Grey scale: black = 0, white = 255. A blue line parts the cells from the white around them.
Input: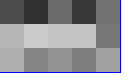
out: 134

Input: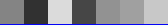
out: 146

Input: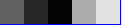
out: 96

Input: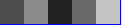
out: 105

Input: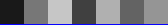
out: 119

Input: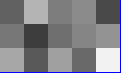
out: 125

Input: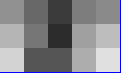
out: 138

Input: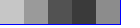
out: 140
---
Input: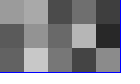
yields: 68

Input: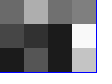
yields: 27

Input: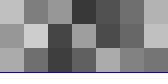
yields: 131

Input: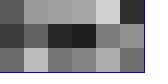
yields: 173

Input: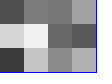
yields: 140

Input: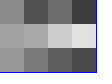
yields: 95
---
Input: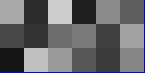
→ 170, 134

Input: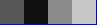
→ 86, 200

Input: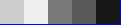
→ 205, 23

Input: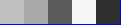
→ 191, 48

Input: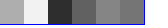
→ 174, 117

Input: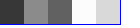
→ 55, 217
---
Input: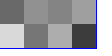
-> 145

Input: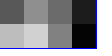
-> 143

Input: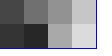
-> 112

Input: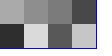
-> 142

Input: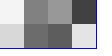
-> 129

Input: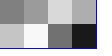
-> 155

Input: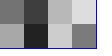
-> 62

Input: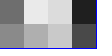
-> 234

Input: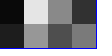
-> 229
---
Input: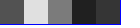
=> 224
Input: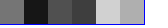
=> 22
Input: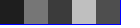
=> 118
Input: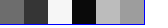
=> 53
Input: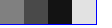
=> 73
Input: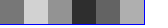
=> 210
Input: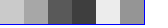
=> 167
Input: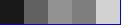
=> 97
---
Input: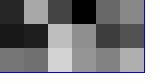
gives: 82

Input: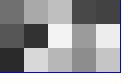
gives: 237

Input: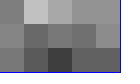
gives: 140

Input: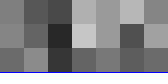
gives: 161

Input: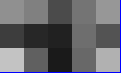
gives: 83

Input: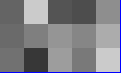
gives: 172

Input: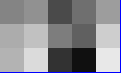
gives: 206

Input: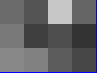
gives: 51
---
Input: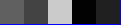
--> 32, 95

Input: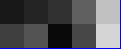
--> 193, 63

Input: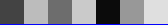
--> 223, 67

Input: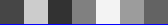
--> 99, 70

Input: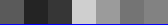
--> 130, 90

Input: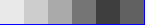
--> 97, 233

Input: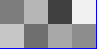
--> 241, 198

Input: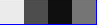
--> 117, 235

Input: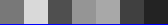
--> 35, 120
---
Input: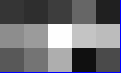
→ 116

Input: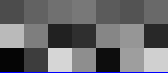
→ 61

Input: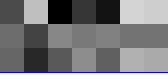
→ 40

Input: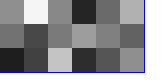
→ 65

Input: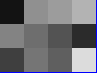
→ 117

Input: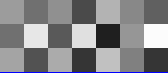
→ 82

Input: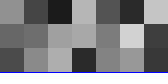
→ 138

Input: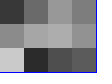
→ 43
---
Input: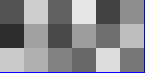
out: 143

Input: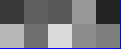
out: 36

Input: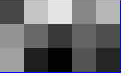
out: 182

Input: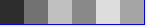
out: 165

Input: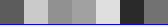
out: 114

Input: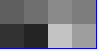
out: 125

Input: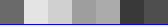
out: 78
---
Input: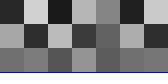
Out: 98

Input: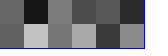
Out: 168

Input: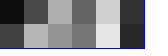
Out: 117

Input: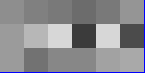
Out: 59

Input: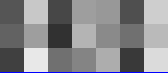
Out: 138

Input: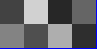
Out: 79

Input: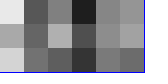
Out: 79

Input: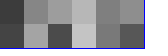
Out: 196
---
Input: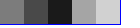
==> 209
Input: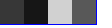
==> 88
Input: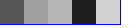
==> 209
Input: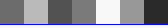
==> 42
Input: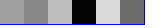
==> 108
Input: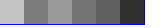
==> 49
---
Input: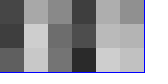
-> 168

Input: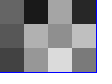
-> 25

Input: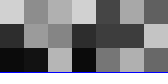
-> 141

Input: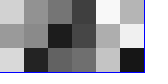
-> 146

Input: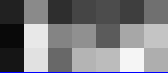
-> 138

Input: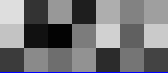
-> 51
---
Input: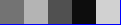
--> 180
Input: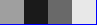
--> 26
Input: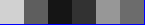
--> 94
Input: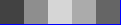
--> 142
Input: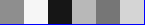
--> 246
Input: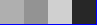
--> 147
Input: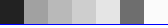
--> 161
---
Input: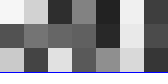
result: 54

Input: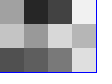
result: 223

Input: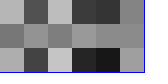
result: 159

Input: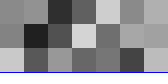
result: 188

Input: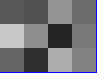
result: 130

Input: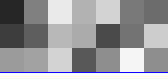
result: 142

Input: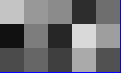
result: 81

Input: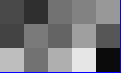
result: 11

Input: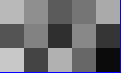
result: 11
